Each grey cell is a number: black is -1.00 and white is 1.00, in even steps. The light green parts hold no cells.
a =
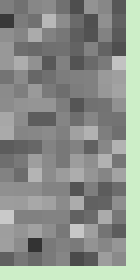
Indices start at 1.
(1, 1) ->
-0.01
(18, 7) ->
0.15
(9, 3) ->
-0.27
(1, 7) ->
0.15
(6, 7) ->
0.01
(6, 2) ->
0.09
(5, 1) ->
0.19
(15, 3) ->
0.32
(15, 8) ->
-0.22
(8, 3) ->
0.17
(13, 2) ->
-0.15
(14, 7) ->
-0.01
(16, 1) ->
0.58
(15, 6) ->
0.35
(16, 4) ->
0.03
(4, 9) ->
-0.38
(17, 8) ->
-0.09
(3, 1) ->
0.12
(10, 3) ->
0.06
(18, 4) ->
-0.05
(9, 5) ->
0.04
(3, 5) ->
-0.07
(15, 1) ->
0.23
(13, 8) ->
0.04
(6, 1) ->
-0.09
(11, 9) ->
0.40
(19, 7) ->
-0.31
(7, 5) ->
-0.14
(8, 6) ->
-0.33
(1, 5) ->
-0.12
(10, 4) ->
0.09
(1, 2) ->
-0.11
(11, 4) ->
0.03
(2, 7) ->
-0.37

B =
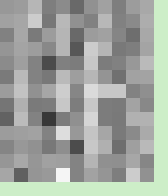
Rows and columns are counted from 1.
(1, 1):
0.19
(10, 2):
0.25
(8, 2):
0.38
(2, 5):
0.44
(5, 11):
0.46
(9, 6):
0.13
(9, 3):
0.02
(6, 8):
0.16
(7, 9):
0.56
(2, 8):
0.44
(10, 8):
0.30
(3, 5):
0.42
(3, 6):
-0.18
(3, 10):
-0.14
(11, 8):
0.38
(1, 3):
0.43
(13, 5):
0.92
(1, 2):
0.22
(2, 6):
0.14
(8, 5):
0.56
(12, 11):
0.05
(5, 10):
0.19
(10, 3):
0.27
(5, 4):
-0.41
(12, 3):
0.18
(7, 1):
0.22
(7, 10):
0.02
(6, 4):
-0.06
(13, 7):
0.27
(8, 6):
-0.02
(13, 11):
0.14
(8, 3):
-0.04
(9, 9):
-0.05
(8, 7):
0.56
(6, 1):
-0.04

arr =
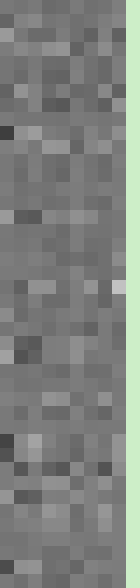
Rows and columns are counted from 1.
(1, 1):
-0.06
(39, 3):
-0.04
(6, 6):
0.00
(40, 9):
-0.02
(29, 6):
-0.11
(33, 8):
-0.06
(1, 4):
-0.16
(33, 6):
-0.19
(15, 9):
-0.01
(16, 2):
-0.27
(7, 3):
0.02
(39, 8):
-0.01
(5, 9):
-0.02
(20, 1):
-0.04
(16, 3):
-0.30
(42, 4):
-0.16
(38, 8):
0.12
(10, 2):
0.13
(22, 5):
-0.15
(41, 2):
0.13
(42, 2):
-0.12
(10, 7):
0.02
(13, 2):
-0.15
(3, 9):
-0.24
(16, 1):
0.21
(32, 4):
0.01
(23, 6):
-0.01
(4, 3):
0.01
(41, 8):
-0.02
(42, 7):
-0.05
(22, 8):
-0.20
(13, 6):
-0.01
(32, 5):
-0.08
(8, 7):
-0.15
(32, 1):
-0.47
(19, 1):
-0.02

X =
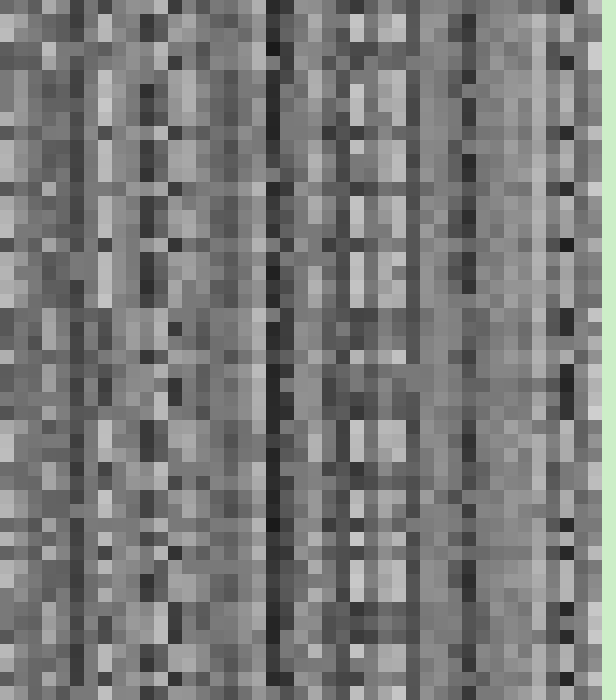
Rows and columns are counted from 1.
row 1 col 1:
-0.18
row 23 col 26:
-0.47
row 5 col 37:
0.02
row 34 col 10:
0.22
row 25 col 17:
-0.10
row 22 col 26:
0.42
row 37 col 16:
-0.18
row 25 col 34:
-0.30
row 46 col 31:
0.06
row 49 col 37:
-0.03
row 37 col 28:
0.29
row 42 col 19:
0.19
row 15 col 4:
-0.27
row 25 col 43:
0.37
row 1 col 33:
-0.04
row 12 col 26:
-0.05
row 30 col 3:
-0.17
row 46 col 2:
-0.08
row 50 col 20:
-0.05
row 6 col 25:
-0.34
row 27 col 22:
0.11
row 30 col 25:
-0.28
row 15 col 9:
0.12
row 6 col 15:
-0.05
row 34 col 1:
-0.15
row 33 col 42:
-0.14
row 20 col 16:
-0.02
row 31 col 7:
-0.07
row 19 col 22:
-0.13
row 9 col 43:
-0.03
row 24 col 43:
-0.05
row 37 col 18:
-0.19
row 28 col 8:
-0.52
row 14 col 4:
0.32
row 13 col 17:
-0.32
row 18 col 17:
-0.12
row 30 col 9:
-0.09
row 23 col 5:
-0.08
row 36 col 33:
-0.38
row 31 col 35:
0.06

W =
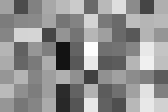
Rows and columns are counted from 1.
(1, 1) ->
0.27
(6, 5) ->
0.38
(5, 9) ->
-0.28
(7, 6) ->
-0.23
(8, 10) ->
0.44
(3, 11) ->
0.41
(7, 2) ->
0.12
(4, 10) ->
0.04
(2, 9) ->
-0.17
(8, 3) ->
0.04
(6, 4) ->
0.24
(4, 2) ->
-0.24
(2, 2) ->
0.07
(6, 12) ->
-0.28
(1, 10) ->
0.09
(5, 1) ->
0.34
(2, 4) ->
0.29
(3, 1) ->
0.04
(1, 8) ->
0.45
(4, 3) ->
0.18
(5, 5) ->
-0.85
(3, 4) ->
-0.45
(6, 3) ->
0.04
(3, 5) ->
0.16
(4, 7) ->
0.99
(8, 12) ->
0.64
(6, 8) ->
0.14
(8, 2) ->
-0.07

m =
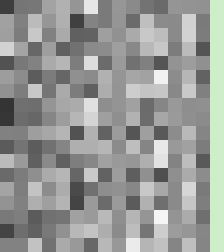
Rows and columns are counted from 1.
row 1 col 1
-0.51
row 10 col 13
0.10
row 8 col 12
0.05
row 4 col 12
0.56
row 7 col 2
-0.02
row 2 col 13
0.08
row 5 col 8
-0.16
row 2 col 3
0.47
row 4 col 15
-0.34
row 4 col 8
0.10
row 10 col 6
-0.36
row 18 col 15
0.04
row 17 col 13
0.22
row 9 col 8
0.25
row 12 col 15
-0.30
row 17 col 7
0.53
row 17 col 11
-0.08
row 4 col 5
-0.25
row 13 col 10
-0.26
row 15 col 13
0.08
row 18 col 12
0.51
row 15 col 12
-0.13
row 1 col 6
0.17
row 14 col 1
0.29
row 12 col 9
0.20
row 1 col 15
0.14
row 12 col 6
-0.01
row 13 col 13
0.12
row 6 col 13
0.10
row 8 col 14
0.11
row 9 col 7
0.66
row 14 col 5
0.35
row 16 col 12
0.92
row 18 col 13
0.04
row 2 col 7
0.03
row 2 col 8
-0.04

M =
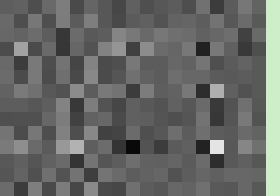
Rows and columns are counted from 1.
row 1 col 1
-0.26
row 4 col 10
-0.50
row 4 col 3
-0.41
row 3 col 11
-0.18
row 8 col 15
-0.17
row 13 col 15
-0.20
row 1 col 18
-0.07
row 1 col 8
-0.32
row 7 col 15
-0.65
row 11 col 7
-0.26
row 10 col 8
-0.49
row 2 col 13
-0.22
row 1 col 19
-0.22
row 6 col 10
-0.12
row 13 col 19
-0.21
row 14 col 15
-0.12
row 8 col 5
0.03
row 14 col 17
-0.32
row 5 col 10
-0.06
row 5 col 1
-0.18
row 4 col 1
-0.40
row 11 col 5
0.19
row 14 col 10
-0.12
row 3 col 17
-0.14
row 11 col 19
-0.12
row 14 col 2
-0.53
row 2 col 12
-0.35
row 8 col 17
-0.35
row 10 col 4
-0.39
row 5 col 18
-0.22
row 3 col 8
-0.27
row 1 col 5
-0.02
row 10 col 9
-0.47
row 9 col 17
-0.33
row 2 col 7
-0.01
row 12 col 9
-0.27
